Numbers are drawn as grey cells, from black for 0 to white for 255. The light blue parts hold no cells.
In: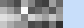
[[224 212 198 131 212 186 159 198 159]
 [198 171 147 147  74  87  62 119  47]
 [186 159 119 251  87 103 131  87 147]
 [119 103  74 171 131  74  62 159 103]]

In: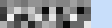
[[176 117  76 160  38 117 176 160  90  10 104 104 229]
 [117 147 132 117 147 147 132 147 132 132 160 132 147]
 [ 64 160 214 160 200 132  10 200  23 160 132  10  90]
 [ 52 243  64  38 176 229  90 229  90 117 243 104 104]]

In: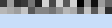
[[183 171 157 195  88 132 132 116 145 183 171  88 195  88 183  45]
 [ 57 157  45  57 116  31 211  72 211  88 211   1 145  16 157 102]]

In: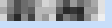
[[212  94  40 137  66 183 153 212  53 122  94  53 137 198 239]
 [198 137  79 108 122 168 212 198 137  79 153 108 137 168 225]
 [168 122  79 108  94 183 183 183  94  40  53  40 153 153 225]]

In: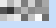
[[235 180 220 126 208 126 167]
 [194 220 235 110 194 251 110]
 [ 82  52 139 180 139 152 152]]

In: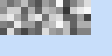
[[206 233 174 115 206 233 115 206 220  99  99 158  69]
 [158 115 143 190 115  83 158 130 247  83 130 174 220]
 [143 206 206  99 174  99 190 174 143  53 206 233 247]
 [130 115 233 158 158  99 174 190 247 190  99 174 174]
 [ 83 220 115  69 115  99 220 158 143 190  83 130 130]]
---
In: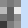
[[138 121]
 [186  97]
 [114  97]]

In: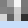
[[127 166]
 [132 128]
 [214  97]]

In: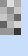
[[145 221]
 [181 143]
 [199 168]]

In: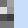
[[112 162]
 [221 152]
 [ 76  61]]

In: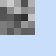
[[178 204]
 [ 82 141]
 [ 86  92]]

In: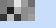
[[121 131]
 [124  31]
 [ 53 187]]

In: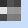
[[ 49  82]
 [228 153]
 [ 73 125]]
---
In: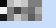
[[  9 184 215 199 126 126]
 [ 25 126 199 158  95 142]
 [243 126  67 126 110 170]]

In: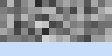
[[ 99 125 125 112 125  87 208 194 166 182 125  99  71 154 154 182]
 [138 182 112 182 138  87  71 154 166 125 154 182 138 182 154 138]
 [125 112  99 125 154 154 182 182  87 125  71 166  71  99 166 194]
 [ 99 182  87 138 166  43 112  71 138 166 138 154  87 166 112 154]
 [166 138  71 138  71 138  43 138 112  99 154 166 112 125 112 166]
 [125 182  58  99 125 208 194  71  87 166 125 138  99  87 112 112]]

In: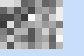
[[222 222 208 100 112 166 100 112 180]
 [192  86 192 180 127 166 192 112 180]
 [127  86 180 180  86 153 208 139 222]
 [139 208 139 112  86 153 166 100 249]
 [ 73  73 112  60 249 192 127 208 237]
 [ 60 222 100 153 166 180 153 166 127]
 [100 153  86 127  73 153 166 139 237]]

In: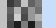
[[194  86 207  73 151 181]
 [194  98 181  86 151 113]
 [194  58  86 194  98 125]
 [194  73  29 125  29 138]]

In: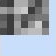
[[160 136 188 203  60 105 148]
 [ 73  60 173 173 120  73 136]
 [105  60 160  73 148 203  89]
 [ 73  60 148 173 188 188 136]
 [ 89  60 136  89 105 120 120]]

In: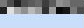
[[ 34 222 171 144 184 156  49 156  10  22 119  77]
 [119  77  34  77  91 103  61  91 144 131 103 103]]

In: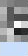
[[144 102 248 211]
 [184  89 169 156]
 [144 197 156 129]
 [144 129 117 117]
 [169  89  75  75]
 [184 211  31  46]]

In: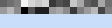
[[154 183 139   0  81  30  30 154 167 139  56 126 154 183  69 126]
 [ 97 111 126 243 213 199 213  56  81  69 199 167  97  81 167 111]]
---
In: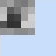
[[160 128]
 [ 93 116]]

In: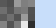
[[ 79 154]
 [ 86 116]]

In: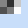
[[ 48 200]
 [125 253]]

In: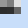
[[126 224]
 [ 47 101]]

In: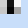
[[ 20 249]
 [  6 163]]

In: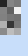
[[133 122]
 [ 97 241]]
